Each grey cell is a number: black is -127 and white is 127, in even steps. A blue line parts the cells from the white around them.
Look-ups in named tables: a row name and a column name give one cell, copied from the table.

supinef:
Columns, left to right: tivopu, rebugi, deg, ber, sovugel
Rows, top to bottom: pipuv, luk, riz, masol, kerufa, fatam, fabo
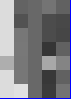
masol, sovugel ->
-30
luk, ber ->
-51
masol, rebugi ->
-7
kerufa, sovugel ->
4
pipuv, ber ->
-11
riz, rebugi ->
-8
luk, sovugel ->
-55

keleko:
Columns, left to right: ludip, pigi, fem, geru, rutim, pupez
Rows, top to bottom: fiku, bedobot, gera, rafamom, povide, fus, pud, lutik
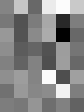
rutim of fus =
-49
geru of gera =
44
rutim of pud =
114
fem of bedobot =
-3
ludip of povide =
1
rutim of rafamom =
29
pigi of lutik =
-7
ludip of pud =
-14
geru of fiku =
107
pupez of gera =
-23

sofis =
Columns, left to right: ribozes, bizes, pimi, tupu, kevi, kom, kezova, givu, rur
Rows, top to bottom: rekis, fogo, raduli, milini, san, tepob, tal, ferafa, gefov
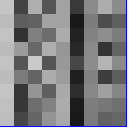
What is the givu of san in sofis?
52
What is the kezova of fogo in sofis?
-3
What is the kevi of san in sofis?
24
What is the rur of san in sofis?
10
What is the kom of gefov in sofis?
-103
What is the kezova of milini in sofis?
10
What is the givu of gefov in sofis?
-30
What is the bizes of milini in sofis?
27
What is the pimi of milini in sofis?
-23
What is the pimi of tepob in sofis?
-27
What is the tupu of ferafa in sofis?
1
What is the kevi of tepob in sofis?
28
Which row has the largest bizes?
milini

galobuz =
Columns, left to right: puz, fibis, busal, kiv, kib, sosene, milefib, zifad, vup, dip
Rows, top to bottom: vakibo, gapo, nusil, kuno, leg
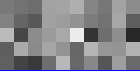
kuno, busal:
10
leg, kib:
56
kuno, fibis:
42
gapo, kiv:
33
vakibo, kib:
36
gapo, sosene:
18
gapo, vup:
39

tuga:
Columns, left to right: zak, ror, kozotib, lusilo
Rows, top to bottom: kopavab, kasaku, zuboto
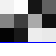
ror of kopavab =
125
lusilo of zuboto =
105
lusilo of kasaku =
-111
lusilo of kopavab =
-31
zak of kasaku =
4
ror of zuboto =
-103
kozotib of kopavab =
-106
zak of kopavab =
114
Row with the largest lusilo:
zuboto

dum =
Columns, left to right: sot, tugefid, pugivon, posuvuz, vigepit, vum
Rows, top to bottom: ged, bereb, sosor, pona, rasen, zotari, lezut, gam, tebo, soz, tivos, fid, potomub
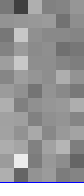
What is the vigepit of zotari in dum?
46
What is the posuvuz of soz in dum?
8
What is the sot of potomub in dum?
47
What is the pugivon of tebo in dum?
1
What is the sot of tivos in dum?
45
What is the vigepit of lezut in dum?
9
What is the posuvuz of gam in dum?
22
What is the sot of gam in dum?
47
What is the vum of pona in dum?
-8
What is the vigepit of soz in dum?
25
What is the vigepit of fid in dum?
13
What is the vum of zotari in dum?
19
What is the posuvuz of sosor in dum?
9
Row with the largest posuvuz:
tivos

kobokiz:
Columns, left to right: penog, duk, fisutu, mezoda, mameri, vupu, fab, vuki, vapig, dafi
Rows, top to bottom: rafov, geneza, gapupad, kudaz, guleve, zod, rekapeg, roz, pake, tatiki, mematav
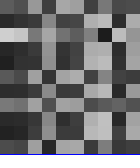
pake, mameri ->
-80
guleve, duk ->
-77
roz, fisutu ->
33
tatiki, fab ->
56
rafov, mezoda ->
-64
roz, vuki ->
-37
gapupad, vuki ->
-99
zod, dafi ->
-67
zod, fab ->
-61
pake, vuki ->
64
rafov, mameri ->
39
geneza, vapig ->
-82
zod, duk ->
-53
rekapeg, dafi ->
25
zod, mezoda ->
-75
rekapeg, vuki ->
56
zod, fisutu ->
32
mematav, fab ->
-68

